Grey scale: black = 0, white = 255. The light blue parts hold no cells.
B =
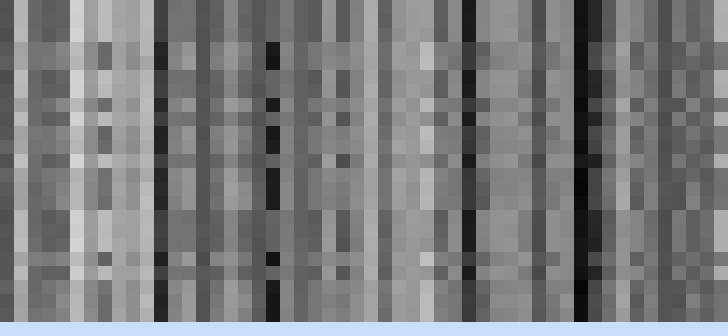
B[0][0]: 81
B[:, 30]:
[157, 157, 151, 185, 188, 152, 148, 182, 144, 187, 181, 142, 181, 178, 181, 152, 153, 146, 191, 150, 181, 186, 186]
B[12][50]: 89
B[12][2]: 109
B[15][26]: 169
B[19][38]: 74
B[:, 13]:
[114, 114, 113, 148, 154, 112, 113, 148, 113, 149, 144, 116, 149, 148, 147, 112, 115, 116, 152, 114, 151, 153, 153]
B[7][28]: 157
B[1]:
[83, 181, 102, 94, 96, 206, 159, 186, 162, 159, 183, 65, 114, 114, 84, 94, 135, 98, 87, 99, 120, 96, 91, 148, 90, 129, 171, 94, 147, 155, 157, 94, 137, 27, 133, 147, 144, 127, 76, 143, 134, 17, 39, 91, 142, 132, 107, 79, 117, 96, 111, 173]
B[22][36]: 133
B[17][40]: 139
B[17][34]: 129
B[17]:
[83, 188, 108, 94, 100, 211, 155, 187, 167, 159, 181, 63, 114, 116, 84, 97, 131, 101, 82, 98, 122, 101, 95, 153, 82, 124, 171, 103, 144, 152, 146, 101, 139, 28, 129, 144, 147, 124, 75, 142, 139, 22, 34, 96, 146, 132, 113, 79, 118, 95, 105, 173]
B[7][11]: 39
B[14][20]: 136
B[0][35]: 147
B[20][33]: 56
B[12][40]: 128
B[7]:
[87, 161, 106, 112, 134, 184, 135, 108, 161, 145, 187, 39, 129, 148, 83, 113, 155, 138, 94, 26, 135, 97, 118, 129, 121, 140, 163, 113, 157, 146, 182, 123, 120, 58, 91, 135, 134, 142, 91, 118, 138, 11, 70, 109, 165, 92, 126, 85, 84, 127, 97, 115]
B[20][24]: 128
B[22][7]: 106
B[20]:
[98, 165, 104, 115, 126, 177, 136, 114, 160, 141, 172, 39, 135, 151, 84, 112, 155, 128, 91, 26, 133, 97, 117, 134, 128, 136, 159, 117, 160, 152, 181, 130, 114, 56, 101, 130, 133, 134, 89, 127, 129, 6, 70, 118, 158, 101, 120, 85, 86, 106, 90, 110]
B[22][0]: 89
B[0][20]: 120
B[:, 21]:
[96, 96, 97, 100, 101, 96, 97, 97, 99, 101, 99, 102, 97, 96, 97, 96, 97, 101, 104, 97, 97, 99, 100]
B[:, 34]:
[133, 133, 134, 94, 105, 132, 133, 91, 132, 96, 100, 126, 101, 92, 88, 134, 131, 129, 101, 131, 101, 92, 99]
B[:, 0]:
[81, 83, 78, 87, 94, 76, 83, 87, 82, 86, 99, 82, 100, 90, 86, 79, 86, 83, 86, 86, 98, 85, 89]
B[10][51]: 118
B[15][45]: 132
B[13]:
[90, 161, 102, 113, 130, 182, 134, 113, 164, 145, 185, 42, 132, 148, 83, 107, 158, 138, 94, 28, 136, 96, 117, 130, 122, 138, 160, 115, 158, 145, 178, 124, 117, 57, 92, 131, 131, 137, 90, 122, 132, 6, 68, 114, 166, 95, 126, 86, 83, 123, 94, 112]
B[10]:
[99, 166, 114, 116, 126, 182, 138, 106, 155, 140, 171, 35, 129, 144, 84, 121, 149, 117, 91, 29, 129, 99, 118, 134, 128, 137, 164, 115, 162, 154, 181, 126, 124, 54, 100, 133, 134, 136, 89, 125, 131, 12, 67, 114, 157, 103, 118, 79, 92, 104, 90, 118]
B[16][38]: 75
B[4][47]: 83
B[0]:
[81, 181, 103, 92, 97, 208, 160, 187, 164, 158, 182, 65, 112, 114, 82, 96, 136, 101, 87, 98, 120, 96, 91, 149, 90, 127, 170, 97, 146, 156, 157, 94, 137, 25, 133, 147, 147, 128, 77, 143, 133, 18, 39, 90, 143, 131, 108, 79, 116, 98, 110, 175]

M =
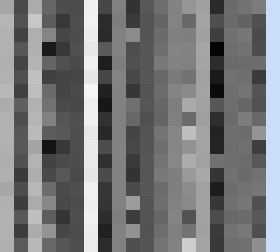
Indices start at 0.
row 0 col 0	166
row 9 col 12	133
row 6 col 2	189
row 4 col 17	108
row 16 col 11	110
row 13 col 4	75
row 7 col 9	112
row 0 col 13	149
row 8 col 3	129
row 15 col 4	53
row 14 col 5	76
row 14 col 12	129
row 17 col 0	176
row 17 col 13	206
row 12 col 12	126
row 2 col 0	177
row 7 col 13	169
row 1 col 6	241
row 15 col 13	82
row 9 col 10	84
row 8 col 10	81
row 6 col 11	108
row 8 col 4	85
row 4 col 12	130
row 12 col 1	59
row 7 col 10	86
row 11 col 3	67
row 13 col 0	166
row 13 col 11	108
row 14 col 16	112
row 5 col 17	111
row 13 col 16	108
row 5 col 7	70
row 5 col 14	161
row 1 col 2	199
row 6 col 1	64

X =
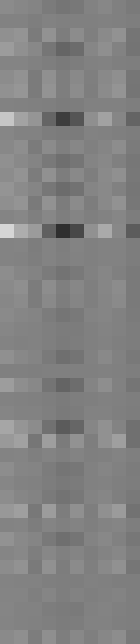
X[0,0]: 139
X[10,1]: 142
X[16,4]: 47
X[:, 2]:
[132, 126, 123, 136, 129, 123, 123, 128, 149, 130, 123, 132, 124, 133, 122, 127, 155, 125, 126, 131, 124, 124, 132, 130, 130, 132, 127, 136, 128, 130, 140, 118, 127, 132, 129, 131, 120, 125, 133, 126, 122, 130, 127, 130, 129, 125]
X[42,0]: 132
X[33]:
[141, 133, 132, 124, 117, 119, 129, 133, 129, 124]
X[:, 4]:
[117, 128, 125, 101, 122, 126, 126, 124, 61, 123, 127, 111, 125, 108, 124, 126, 47, 126, 127, 115, 127, 125, 117, 124, 123, 111, 128, 100, 123, 122, 91, 123, 127, 117, 121, 115, 125, 128, 111, 128, 125, 126, 126, 123, 124, 126]
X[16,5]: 72
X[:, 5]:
[120, 128, 140, 108, 125, 137, 140, 125, 85, 123, 135, 117, 137, 114, 139, 132, 72, 131, 130, 121, 135, 133, 121, 124, 125, 116, 128, 109, 126, 124, 102, 146, 131, 119, 123, 120, 144, 131, 117, 132, 139, 126, 130, 122, 125, 136]
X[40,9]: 118
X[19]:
[141, 134, 131, 123, 115, 121, 129, 134, 128, 122]
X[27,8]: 129
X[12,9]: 120
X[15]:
[132, 135, 127, 135, 126, 132, 127, 130, 134, 125]
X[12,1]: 147
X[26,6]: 128
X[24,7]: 130
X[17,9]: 125
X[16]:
[214, 173, 155, 96, 47, 72, 145, 170, 136, 92]
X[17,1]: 132
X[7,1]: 129
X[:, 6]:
[130, 128, 127, 134, 129, 127, 126, 129, 143, 130, 128, 132, 126, 133, 125, 127, 145, 128, 128, 129, 127, 127, 131, 128, 128, 129, 128, 132, 127, 130, 134, 126, 127, 129, 129, 131, 126, 127, 131, 126, 127, 129, 127, 129, 130, 127]
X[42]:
[132, 132, 127, 133, 126, 130, 127, 129, 131, 126]
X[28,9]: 126
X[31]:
[153, 161, 118, 158, 123, 146, 126, 145, 159, 112]

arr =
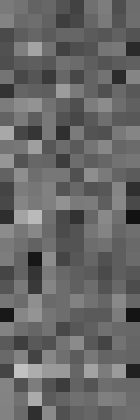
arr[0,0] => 122
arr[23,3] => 115
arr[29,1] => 106
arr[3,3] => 113
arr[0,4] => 83
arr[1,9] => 110
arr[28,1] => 113
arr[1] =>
[131, 106, 110, 98, 62, 71, 102, 122, 84, 110]
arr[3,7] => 117
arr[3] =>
[81, 127, 164, 113, 66, 78, 83, 117, 120, 42]
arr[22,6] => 90
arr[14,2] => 121
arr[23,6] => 96
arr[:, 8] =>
[78, 84, 97, 120, 92, 43, 105, 110, 90, 121, 102, 114, 100, 133, 136, 112, 103, 94, 94, 94, 104, 137, 125, 105, 115, 103, 155, 105, 124, 107]
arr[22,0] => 24
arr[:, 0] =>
[122, 131, 74, 81, 78, 116, 51, 124, 99, 168, 116, 150, 98, 68, 72, 46, 140, 122, 125, 69, 85, 118, 24, 131, 90, 105, 69, 132, 131, 130]
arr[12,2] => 110
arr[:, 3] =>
[103, 98, 91, 113, 87, 58, 94, 114, 121, 121, 86, 101, 119, 129, 128, 112, 106, 113, 141, 123, 133, 106, 117, 115, 81, 135, 154, 83, 91, 138]
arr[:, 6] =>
[112, 102, 91, 83, 94, 99, 99, 125, 89, 83, 117, 94, 142, 83, 124, 103, 118, 109, 102, 91, 109, 114, 90, 96, 88, 120, 163, 84, 108, 102]
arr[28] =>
[131, 113, 171, 91, 100, 112, 108, 128, 124, 108]
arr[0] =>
[122, 115, 99, 103, 83, 66, 112, 125, 78, 109]
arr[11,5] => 109
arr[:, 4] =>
[83, 62, 102, 66, 113, 103, 156, 97, 82, 47, 108, 61, 119, 84, 146, 73, 75, 83, 69, 104, 109, 109, 109, 72, 116, 111, 153, 60, 100, 80]
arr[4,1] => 91
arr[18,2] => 23
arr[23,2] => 102
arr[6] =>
[51, 101, 96, 94, 156, 122, 99, 80, 105, 88]
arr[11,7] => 102
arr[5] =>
[116, 72, 85, 58, 103, 71, 99, 115, 43, 133]
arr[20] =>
[85, 121, 57, 133, 109, 96, 109, 83, 104, 76]

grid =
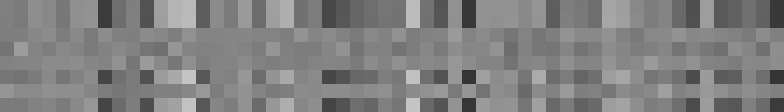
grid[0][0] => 128
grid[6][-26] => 145
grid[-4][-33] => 133
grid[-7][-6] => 157
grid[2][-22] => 138
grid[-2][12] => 128
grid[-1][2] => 130
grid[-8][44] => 158
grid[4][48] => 136
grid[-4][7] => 131
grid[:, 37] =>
[137, 137, 131, 130, 133, 117, 106, 117]
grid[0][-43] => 185
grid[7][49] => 75
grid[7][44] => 163
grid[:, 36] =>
[146, 147, 118, 109, 115, 145, 137, 147]
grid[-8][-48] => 110
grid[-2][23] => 141
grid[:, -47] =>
[127, 128, 127, 130, 118, 123, 123, 125]
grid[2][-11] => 121
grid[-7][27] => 116
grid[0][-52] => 120
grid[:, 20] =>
[174, 174, 126, 128, 129, 169, 126, 174]
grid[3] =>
[116, 156, 132, 126, 136, 131, 123, 130, 136, 130, 117, 112, 149, 132, 129, 130, 134, 131, 124, 149, 128, 125, 125, 134, 146, 115, 129, 129, 116, 124, 135, 122, 141, 134, 135, 147, 109, 130, 119, 117, 133, 116, 124, 140, 134, 125, 128, 134, 115, 129, 120, 112, 141, 134, 113, 142]
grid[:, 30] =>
[114, 113, 130, 135, 137, 110, 145, 105]
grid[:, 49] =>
[79, 80, 135, 129, 145, 76, 136, 75]
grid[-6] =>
[126, 127, 135, 140, 125, 137, 122, 140, 128, 127, 139, 135, 126, 145, 132, 132, 133, 134, 131, 131, 126, 147, 133, 139, 129, 122, 136, 130, 145, 125, 130, 131, 154, 131, 138, 130, 118, 131, 118, 126, 147, 137, 137, 145, 130, 121, 136, 137, 146, 135, 137, 133, 129, 122, 140, 128]
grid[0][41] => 120
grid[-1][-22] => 155
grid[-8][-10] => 125
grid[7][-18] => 160
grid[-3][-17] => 108
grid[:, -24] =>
[145, 144, 154, 141, 151, 151, 122, 147]
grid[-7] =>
[127, 122, 142, 136, 119, 144, 147, 59, 109, 128, 81, 158, 180, 186, 93, 139, 122, 154, 108, 158, 174, 113, 124, 72, 87, 102, 109, 116, 114, 188, 113, 86, 144, 56, 146, 144, 147, 137, 148, 93, 127, 121, 110, 166, 159, 138, 125, 132, 105, 80, 157, 89, 97, 112, 97, 57]
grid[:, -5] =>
[89, 89, 133, 112, 129, 92, 143, 91]
